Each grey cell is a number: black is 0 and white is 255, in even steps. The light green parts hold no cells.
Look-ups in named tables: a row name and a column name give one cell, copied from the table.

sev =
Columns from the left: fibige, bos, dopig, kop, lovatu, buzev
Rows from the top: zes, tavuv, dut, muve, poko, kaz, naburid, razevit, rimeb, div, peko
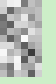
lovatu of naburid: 164
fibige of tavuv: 203
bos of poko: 184
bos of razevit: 179
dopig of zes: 243
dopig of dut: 184

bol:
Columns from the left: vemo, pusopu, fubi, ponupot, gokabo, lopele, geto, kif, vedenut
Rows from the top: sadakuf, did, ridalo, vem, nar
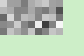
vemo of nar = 120
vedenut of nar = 181
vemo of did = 182
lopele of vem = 238
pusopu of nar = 195
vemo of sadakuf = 211
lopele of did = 137
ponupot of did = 134
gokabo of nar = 197

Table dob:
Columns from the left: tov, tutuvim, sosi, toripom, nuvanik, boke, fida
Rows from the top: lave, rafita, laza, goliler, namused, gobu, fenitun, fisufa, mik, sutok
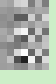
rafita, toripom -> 168
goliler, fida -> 173
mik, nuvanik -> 243
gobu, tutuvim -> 181
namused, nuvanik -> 105
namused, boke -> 202
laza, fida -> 214
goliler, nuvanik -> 154
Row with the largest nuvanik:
mik

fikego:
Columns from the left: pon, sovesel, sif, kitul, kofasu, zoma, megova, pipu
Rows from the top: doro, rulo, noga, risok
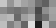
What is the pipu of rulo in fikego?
163
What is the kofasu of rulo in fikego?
142
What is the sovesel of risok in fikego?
128
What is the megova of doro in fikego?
96
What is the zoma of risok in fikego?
30
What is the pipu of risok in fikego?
129
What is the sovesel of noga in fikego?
185
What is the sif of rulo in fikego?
113
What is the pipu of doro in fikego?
145
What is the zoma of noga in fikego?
85
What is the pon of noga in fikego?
177
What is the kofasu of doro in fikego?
152
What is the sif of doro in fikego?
186
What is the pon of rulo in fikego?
138
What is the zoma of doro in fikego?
113

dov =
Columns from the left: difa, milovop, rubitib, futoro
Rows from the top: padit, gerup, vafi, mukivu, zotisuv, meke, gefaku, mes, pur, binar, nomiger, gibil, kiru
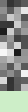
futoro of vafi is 85
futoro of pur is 152
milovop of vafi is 202
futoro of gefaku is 81
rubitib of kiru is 87
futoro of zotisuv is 155
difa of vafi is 117
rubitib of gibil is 89
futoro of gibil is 96
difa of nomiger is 117
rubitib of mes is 27
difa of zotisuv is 30
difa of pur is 165
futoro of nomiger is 242
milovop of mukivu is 54
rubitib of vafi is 170
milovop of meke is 151
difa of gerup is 144
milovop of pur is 191
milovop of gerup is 91

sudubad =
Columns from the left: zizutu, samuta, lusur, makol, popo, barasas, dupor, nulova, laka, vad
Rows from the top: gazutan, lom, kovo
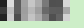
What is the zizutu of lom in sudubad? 58
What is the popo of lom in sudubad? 184
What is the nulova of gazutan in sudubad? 80
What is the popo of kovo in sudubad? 195
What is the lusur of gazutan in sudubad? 93
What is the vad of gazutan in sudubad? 215
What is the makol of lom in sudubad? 158
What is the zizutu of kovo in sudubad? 35
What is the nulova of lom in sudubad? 93
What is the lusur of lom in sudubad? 94
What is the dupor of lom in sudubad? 105
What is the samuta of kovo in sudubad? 204
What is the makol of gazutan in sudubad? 162
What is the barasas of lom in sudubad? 158

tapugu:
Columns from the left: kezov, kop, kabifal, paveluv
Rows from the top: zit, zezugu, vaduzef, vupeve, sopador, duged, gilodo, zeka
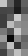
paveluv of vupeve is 135
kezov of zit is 196
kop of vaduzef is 91
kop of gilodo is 192
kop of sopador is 80
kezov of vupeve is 62
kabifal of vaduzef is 202
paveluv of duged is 99
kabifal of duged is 137
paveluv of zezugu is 82
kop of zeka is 133

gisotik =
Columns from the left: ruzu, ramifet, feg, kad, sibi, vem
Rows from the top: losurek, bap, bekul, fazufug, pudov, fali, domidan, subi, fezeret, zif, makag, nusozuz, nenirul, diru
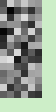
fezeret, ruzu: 211
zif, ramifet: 169
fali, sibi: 63
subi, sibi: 91
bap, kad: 109
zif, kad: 67
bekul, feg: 160
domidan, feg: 83
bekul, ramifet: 52
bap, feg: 59
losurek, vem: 151
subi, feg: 215
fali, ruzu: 39
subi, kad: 44
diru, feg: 67

